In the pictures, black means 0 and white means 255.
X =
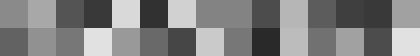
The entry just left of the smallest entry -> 119
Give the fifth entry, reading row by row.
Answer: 217
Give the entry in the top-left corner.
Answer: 138
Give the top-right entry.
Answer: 161
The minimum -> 41
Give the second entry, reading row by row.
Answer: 168
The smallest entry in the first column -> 98
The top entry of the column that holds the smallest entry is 76
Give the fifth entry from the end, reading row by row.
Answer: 188

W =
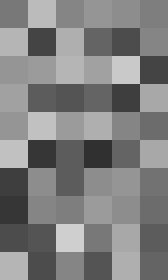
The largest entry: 207
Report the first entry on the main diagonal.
120
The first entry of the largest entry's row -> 76
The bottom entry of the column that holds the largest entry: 133
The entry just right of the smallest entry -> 100
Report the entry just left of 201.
161
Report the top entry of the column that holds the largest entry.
133
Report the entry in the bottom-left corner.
181
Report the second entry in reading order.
187
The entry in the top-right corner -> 126
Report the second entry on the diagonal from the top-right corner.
76
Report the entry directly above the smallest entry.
175
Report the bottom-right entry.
100
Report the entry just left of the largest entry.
84
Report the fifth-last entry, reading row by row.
76
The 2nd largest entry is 201
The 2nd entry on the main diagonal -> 68
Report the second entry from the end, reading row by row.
175

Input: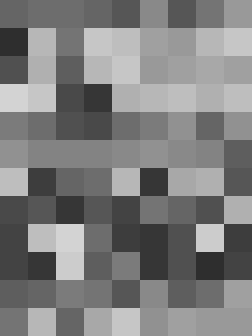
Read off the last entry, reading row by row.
153
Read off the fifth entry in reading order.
86
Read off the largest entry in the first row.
153
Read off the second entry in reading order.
109
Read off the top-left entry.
101
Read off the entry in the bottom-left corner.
116
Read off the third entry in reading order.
109
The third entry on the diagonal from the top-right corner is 160
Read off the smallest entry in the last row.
101
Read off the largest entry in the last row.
198
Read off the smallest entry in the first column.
46
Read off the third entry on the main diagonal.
94
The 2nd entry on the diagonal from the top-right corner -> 183
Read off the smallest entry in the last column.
61

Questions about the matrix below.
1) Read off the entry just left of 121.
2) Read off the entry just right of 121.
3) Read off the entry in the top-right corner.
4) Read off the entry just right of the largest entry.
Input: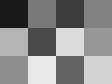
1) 25
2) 60
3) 129
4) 99

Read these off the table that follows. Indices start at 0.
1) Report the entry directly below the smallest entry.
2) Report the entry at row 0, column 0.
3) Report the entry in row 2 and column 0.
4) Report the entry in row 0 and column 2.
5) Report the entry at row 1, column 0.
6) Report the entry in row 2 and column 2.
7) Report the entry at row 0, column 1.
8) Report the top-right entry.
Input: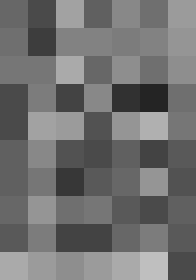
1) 176
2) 103
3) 118
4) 162
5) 111
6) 170
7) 74
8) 155

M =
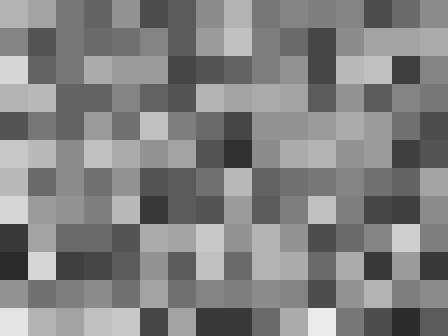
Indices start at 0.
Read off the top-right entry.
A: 140
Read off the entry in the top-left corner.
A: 179
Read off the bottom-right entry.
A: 91
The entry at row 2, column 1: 99
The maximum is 235
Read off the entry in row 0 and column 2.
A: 119
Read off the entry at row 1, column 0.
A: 132
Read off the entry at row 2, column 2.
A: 119
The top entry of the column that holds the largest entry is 126
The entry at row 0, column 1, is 163
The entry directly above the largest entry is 77
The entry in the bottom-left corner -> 228
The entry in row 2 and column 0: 214
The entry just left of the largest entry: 171
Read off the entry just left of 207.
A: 132

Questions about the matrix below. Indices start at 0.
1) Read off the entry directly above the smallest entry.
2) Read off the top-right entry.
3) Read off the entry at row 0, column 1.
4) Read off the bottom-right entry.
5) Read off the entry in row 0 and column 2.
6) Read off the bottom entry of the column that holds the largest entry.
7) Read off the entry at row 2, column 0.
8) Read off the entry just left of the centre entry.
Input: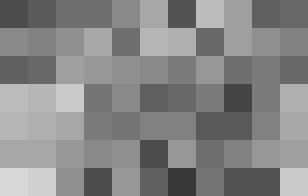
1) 151
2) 104
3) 90
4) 202
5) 111
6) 216
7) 96
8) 137
